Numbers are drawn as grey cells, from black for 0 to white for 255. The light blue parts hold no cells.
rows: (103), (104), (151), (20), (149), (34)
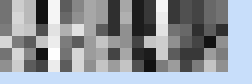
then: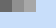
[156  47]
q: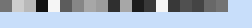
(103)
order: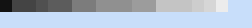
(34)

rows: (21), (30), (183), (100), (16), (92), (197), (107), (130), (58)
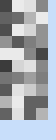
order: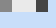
(16)
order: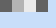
(130)
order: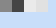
(21)

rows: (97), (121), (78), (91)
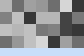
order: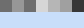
(97)
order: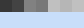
(78)
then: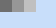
[214  55]

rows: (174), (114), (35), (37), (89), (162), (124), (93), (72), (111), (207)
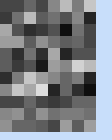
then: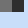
[168  36]
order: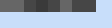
(72)
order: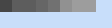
(37)
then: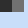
[ 46 168]

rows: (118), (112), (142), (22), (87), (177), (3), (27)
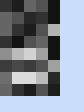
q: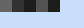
(27)
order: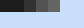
(27)
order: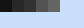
(112)
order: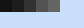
(118)
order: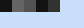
(22)
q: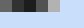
(142)

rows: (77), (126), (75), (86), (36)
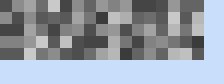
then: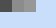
[ 78 130]
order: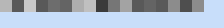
(126)
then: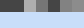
[118  89]
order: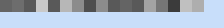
(126)

